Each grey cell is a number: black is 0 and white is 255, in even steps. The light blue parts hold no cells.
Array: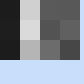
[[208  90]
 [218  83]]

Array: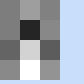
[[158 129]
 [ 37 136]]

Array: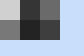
[[ 53 106]
 [ 35  62]]

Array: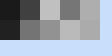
[[ 64 192]
 [116 146]]

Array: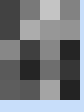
[[121 196]
 [172 151]]

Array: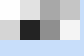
[[226 168]
 [ 35 143]]

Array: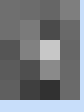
[[108 102]
 [122  75]]
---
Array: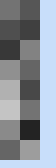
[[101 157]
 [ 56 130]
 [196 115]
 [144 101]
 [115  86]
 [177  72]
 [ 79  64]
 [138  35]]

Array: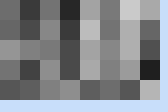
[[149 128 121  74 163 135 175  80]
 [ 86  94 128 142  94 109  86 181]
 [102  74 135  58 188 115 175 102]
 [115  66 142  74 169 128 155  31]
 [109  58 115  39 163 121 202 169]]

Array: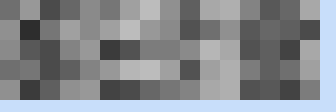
[[111 152  75 103 138 118 160 188 144  95 168 175 131  88 103 168]
 [111 118  75  95 131 152 182 188 160  82 160 175 124  95 111 160]
 [138  88  75 131 152  59  82 124 124 138 182 168  82  95  67 168]
 [144  59  95 144 152  67  75 103 118 131 168 175  82  88  67 124]
 [144  45 118 160 138 160 188 152 138  82 111 144  88 103  95  75]]

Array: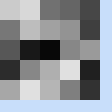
[[167 224 181 127  50]
 [203 216 113 101  71]
 [119 189 161 147  63]
 [ 44 135 175 224  32]
 [ 87  24   8 135 154]]

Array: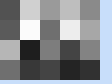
[[ 90 251 111 237 167]
 [ 82 208 154 190 138]
 [111  56  68  36  49]
 [182  30 125  68 131]]

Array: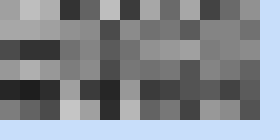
[[160 190 175  51  99 190  59 167 106 167  67 106 145]
 [152 175 152 125 139  75 119 113 119  83 132 119  99]
 [167 167 160 145 139  75 139 113 119  91 132 132 113]
 [125  99  75 197 160  45 183  99 119  67 152 139  83]
 [ 75  51  51 113 132  91 113 145 152 160 125 132 139]
 [ 38  30  45 160  59  38 152  59  67  83  91  67  91]]

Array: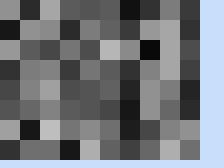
[[ 23 145 138  43 124  97  58 152 166  50]
 [ 71 130 160  77  84  97  36 145 124  36]
 [ 50 124 130  58 117  91  50 130 166  64]
 [ 50 111 111  23 174  97  64 103 174 111]
 [ 84 103 130  91  84  71  23 145 103  43]
 [152  91  71 117  77 182 138   9 166  77]
 [145  43 166  91  84  91  17  50 124  58]
 [160  23 190 117 138 111  29  71 130 145]]

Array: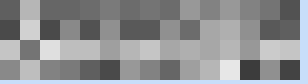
[[ 74 209  74 137  82 144  89  89 144 108 167 175 144  89  95]
 [137 190 130 122  95  74 152 130 102 159 182 231  60 144  67]
 [ 95 182 102 102 108 122 108 116 108 152 130 152 130 116  82]
 [197 116 223 190 190 159 182 197 167 175 167 182 152 203 197]]

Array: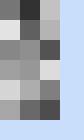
[[214 173 127]
 [159 151 220]
 [135 143  83]
 [166 105  77]
 [227  97 180]
 [119  50 194]]
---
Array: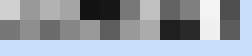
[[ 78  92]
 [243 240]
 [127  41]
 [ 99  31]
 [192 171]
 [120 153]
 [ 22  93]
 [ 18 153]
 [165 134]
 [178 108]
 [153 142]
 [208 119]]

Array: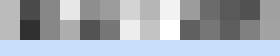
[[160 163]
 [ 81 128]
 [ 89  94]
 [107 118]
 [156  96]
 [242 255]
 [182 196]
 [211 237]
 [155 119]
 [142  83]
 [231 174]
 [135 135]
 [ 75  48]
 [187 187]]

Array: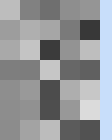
[[149  56 190  96 199 219  82]
 [142 122 147 103 174 152  91]
 [111 166  59 198  76  78 188]
 [129 175 196 125 153 145 163]
 [189 157 169 126 142 141 140]]

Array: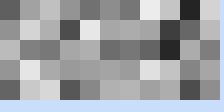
[[211 187 126 166 142]
 [ 36 103 172 133  77]
 [197  62  39 195 173]
 [236 165 100 224 161]
 [118 172 119 156 181]
 [141 167 109 164 177]
 [113 231 175 159 136]
 [148  77 167 154  87]
 [192 176 120 170 215]
 [162 212 128 229 201]
 [ 95 146 187 149 100]]

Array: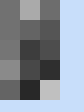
[[109  85  77  47 192]
 [170 100  61  72  40]
 [113 113 117 138 100]]

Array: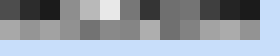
[[ 27 147]
 [ 36 171]
 [ 63 163]
 [116 130]
 [111 112]
 [ 52 174]
 [119 133]
 [232 137]
 [185 115]
 [142 145]
 [ 27 162]
 [ 44 149]
 [ 77 168]]
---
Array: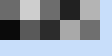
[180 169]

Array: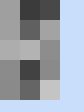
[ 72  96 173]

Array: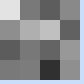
[137 192 120 121]

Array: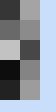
[164 105]

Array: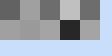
[109  39]

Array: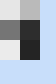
[186 117]

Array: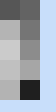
[ 99 180]
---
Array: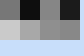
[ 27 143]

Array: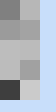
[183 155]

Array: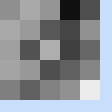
[ 78  69 174 152 127]

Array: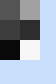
[161  60]

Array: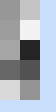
[196 157]

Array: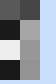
[70 26]

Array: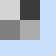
[ 59 127]

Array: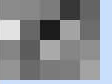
[100 163 169 106]
